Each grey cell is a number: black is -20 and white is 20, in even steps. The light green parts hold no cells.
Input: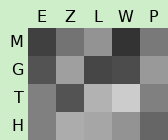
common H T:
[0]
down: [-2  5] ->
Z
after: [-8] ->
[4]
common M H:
[3]
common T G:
[-7]

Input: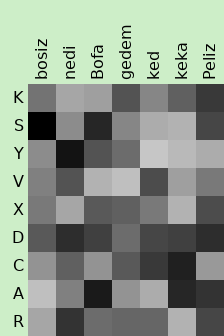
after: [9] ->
[7]
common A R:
[-12]

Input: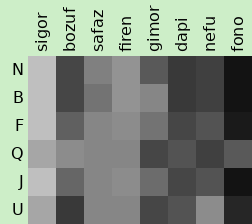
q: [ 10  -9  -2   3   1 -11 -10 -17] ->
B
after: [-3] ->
[-9]
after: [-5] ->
[1]
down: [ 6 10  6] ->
sigor
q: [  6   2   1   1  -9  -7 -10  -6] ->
Q

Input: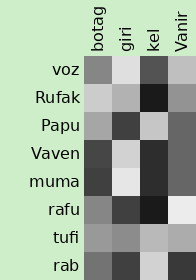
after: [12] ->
[8]
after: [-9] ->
[13]

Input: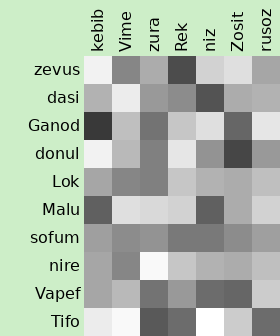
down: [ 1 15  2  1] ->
Vime
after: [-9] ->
[4]
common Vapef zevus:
[6]
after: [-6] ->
[-3]
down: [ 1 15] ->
Vime

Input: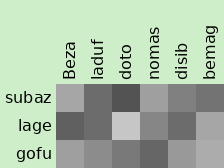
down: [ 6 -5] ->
Beza
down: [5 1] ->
nomas
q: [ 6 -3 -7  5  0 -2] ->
subaz
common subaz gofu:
[5]

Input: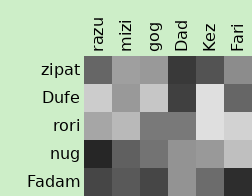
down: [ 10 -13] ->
Fari
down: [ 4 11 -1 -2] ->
gog
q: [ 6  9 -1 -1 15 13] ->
rori
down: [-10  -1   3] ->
Dad

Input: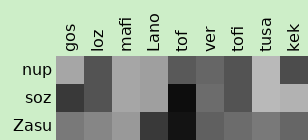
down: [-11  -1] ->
gos
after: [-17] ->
[-5]
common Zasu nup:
[-4]
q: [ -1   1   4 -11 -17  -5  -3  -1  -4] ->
Zasu
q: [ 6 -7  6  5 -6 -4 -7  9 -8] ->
nup

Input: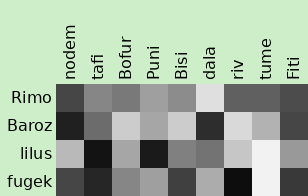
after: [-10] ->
[7]
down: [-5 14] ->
riv
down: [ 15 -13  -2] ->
dala

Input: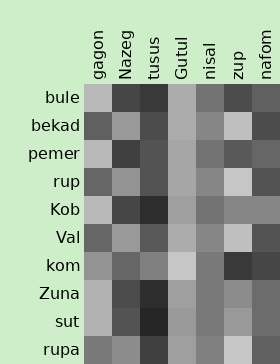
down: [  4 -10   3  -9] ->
Nazeg
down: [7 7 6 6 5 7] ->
Gutul
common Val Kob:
[1]
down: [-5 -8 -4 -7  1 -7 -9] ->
nafom
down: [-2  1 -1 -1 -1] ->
nisal
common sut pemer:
[-7]

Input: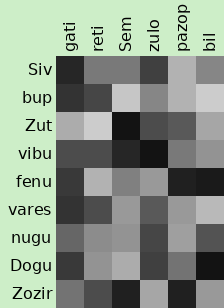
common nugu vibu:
[3]
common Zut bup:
[12]
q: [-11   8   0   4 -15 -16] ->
fenu
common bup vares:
[-12]
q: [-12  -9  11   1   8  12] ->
bup
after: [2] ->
[3]
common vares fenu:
[4]

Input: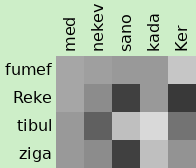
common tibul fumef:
[4]
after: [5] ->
[4]
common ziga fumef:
[4]
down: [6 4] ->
med
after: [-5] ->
[10]

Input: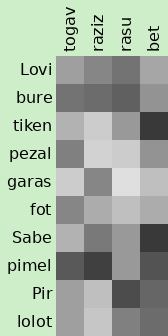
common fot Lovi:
[1]
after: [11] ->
[0]
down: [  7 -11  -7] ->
bet

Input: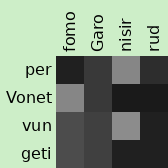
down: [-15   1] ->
fomo
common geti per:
[-15]
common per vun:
[-15]
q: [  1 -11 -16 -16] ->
Vonet
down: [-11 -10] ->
Garo

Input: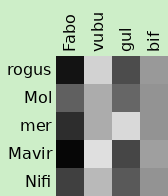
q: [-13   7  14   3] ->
mer
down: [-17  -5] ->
Fabo
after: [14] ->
[3]
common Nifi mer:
[3]

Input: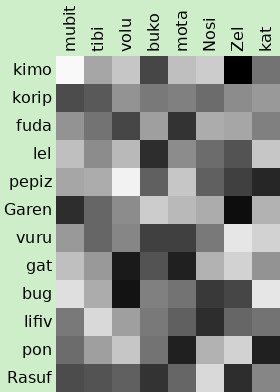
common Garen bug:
[7]
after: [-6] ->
[3]

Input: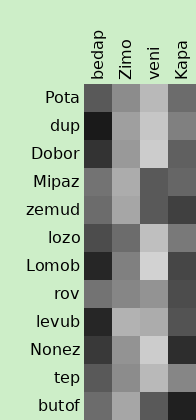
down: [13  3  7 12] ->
veni
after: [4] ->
[12]
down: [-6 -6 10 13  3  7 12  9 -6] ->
veni

